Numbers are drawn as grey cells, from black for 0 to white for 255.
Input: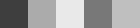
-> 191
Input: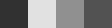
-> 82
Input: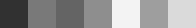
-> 218
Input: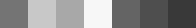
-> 57
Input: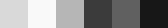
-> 23
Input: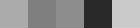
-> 202
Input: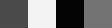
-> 115
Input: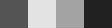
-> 33
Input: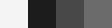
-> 107
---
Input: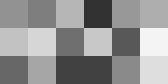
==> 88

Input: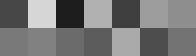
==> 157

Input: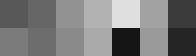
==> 162

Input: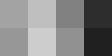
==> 129

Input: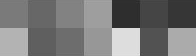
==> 69

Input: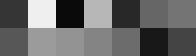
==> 102

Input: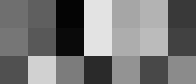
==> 187

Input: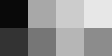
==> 204
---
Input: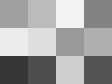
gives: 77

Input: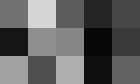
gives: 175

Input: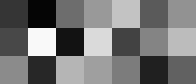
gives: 124

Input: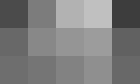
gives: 130

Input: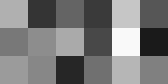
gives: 112

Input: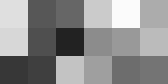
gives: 159
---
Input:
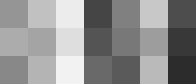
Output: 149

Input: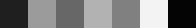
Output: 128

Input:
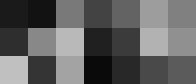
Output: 91

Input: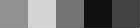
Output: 115

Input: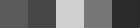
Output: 90

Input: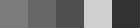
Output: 103

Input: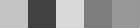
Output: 152
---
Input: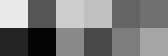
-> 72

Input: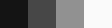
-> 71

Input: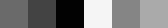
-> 245

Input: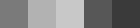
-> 200

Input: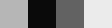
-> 10

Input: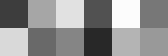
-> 40

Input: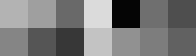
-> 145

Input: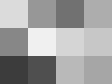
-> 79

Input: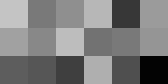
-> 175
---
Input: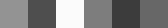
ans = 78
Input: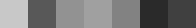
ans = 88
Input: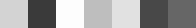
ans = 58
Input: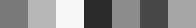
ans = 183
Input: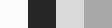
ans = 38
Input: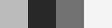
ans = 41
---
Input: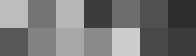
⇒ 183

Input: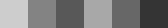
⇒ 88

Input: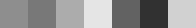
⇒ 172

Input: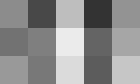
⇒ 190

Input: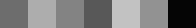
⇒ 131

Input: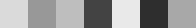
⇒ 190

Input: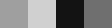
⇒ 19

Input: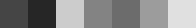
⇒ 204

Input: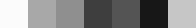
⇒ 143
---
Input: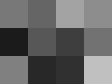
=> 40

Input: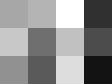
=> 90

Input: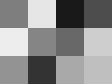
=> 51

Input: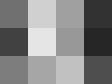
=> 166

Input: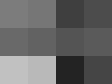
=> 185

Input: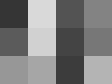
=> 166

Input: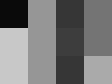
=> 150
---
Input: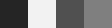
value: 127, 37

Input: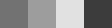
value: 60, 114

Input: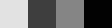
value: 2, 226

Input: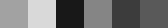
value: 89, 162

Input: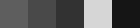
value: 21, 94

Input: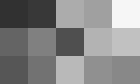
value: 246, 86
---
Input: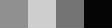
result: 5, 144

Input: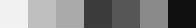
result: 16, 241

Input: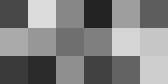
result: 93, 58

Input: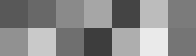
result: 123, 145

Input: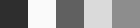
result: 141, 46

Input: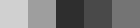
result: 116, 208

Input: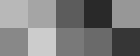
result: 151, 136

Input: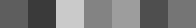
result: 117, 94

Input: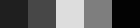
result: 3, 31
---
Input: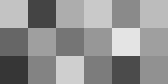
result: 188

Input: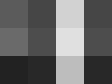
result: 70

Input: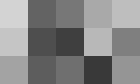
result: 190

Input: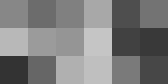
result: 115

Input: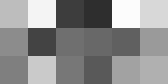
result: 216

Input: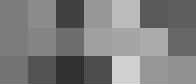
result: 95

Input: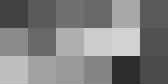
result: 89
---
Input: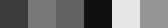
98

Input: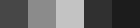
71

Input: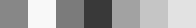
135

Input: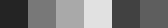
94

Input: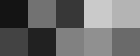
55

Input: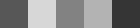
130

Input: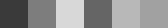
125

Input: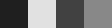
136
